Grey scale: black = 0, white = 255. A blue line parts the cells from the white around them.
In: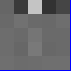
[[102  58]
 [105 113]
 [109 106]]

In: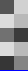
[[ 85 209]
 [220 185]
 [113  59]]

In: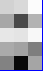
[[210 217]
 [167  73]
 [231 228]]

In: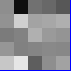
[[142  14]
 [146 208]
 [123 130]]

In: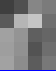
[[ 63  80]
 [ 90 181]
 [161 148]]

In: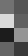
[[114  85]
 [217  96]
 [ 28 149]]
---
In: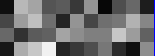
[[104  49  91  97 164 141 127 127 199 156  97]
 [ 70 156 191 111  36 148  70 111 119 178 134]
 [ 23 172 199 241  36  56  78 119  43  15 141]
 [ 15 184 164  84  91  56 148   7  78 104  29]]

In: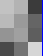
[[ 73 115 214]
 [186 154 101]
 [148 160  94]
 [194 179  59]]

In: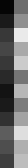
[[  5 109]
 [ 41 117]
 [ 26 124]
 [ 26 143]
 [ 49 163]
 [ 70 169]
 [ 78 175]
 [ 19 183]
 [ 62 189]
 [ 56 203]
 [ 93 222]
 [ 56 234]]

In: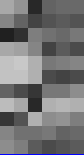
[[ 32  48 126 113 105 120]
 [ 99  75  54 120 120 141]
 [ 54  83 176 141 147 126]
 [133  99  67  83  91  83]
 [133 113 113 120  99 105]
 [141 126  91  75  83  91]
 [168 147  40  99 105 105]
 [168 161 133  67  91  75]
 [188 168  40 176 182 176]
 [194 194 176  75  67  75]
 [194 200 176 120 126 133]]

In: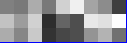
[[128 121 172 121 209 240 164 140  63]
 [172 134 201  51  71  78 148 179 113]
 [194 156 209  45 100  78 232 224 254]]

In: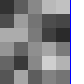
[[101  57 136 207 179]
 [ 50  93 136 185 193]
 [149 101 143 165 122]
 [ 77 157 116  77  70]
 [ 85 165  93 130 116]
 [172 172 122  63  42]]

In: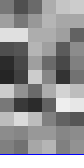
[[120  57  43  98 238 231]
 [ 37  64 204 134  51 114]
 [ 43  72 159 106  72 128]
 [120  79 106 173 197 204]
 [ 79  85 181 159  91 140]
 [128 114 167 181 128 146]
 [159 120 152 181 167 167]
 [140 134 152 152 134 140]
 [204 146 106 173 211 189]
 [189 218 189 128  98  85]
 [224 224 173 173 159  98]]
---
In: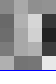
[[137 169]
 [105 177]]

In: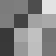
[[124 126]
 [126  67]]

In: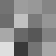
[[115 157]
 [108 193]]

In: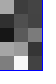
[[169  61]
 [ 48  79]]

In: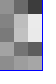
[[146 106]
 [131 189]]

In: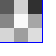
[[ 90 210]
 [134 250]]

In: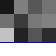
[[ 23 127]
 [113  59]]

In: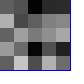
[[ 94  81]
 [176  72]]
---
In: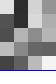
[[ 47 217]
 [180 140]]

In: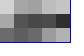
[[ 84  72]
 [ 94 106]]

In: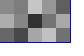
[[134  50]
 [ 72 166]]

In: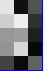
[[238  48]
 [156  31]]

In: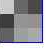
[[148 145]
 [159 169]]

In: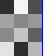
[[135 152]
 [196  96]]
